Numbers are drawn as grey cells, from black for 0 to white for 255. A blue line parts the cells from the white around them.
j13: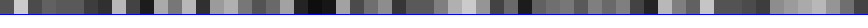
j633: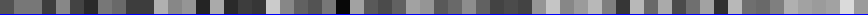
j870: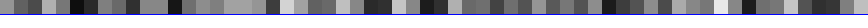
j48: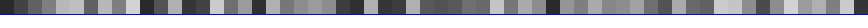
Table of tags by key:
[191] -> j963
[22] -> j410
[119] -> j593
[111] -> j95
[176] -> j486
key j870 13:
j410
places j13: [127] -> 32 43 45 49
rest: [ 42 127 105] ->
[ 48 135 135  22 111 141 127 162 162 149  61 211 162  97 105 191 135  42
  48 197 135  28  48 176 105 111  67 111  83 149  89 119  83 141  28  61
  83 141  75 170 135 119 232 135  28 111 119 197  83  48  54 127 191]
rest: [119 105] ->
[ 61  61 176 135 149  36 170  42  61  54 203 135  97  83 119   8 162  89
  75  97 162 149  89 105 141  97  67  75  67 149 197 135 155 184 127  54
 184 105 170  75 111 162  48 184 111 105 127 176 162 155 162 218 155]
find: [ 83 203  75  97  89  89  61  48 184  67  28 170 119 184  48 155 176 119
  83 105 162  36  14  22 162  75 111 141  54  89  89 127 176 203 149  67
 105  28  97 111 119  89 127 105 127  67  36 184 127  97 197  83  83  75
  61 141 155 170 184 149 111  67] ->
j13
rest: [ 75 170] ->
[135 119 232 135  28 111 119 197  83  48  54 127 191]
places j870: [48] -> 10 28 32 59

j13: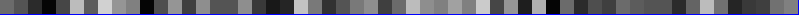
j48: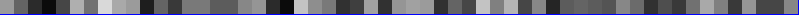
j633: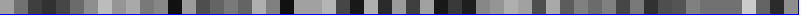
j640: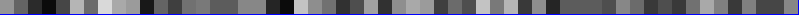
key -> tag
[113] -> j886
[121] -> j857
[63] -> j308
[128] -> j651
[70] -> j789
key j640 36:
j857
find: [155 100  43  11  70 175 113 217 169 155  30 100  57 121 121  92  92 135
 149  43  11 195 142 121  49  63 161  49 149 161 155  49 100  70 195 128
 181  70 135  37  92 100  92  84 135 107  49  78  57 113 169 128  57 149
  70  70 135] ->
j48
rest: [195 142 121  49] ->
[ 63 161  49 149 161 155  49 100  70 195 128 181  70 135  37  92 100  92
  84 135 107  49  78  57 113 169 128  57 149  70  70 135]
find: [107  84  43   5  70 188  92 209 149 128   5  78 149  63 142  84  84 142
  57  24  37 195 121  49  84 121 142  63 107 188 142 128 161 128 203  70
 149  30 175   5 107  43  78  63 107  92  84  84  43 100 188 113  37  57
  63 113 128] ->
j13

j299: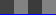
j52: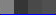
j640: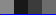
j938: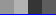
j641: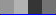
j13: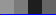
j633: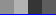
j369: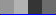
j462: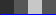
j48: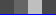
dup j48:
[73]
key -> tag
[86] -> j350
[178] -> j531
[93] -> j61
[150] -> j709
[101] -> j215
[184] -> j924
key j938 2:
j531
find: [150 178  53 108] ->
j369
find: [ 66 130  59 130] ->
j299

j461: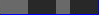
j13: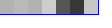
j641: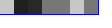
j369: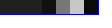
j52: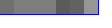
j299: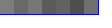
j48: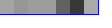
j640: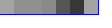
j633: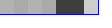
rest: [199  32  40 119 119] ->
[199 119]
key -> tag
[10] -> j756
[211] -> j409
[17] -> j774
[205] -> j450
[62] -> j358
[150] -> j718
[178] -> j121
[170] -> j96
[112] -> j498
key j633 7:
j450
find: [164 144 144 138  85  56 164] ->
j640
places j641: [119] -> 4 5 7
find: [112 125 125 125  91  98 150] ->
j52
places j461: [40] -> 3 4 6 7

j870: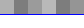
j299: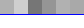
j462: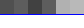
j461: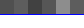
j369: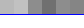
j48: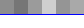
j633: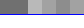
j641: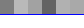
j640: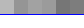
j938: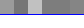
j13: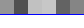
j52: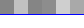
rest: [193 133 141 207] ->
[169]
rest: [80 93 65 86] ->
[141  93]

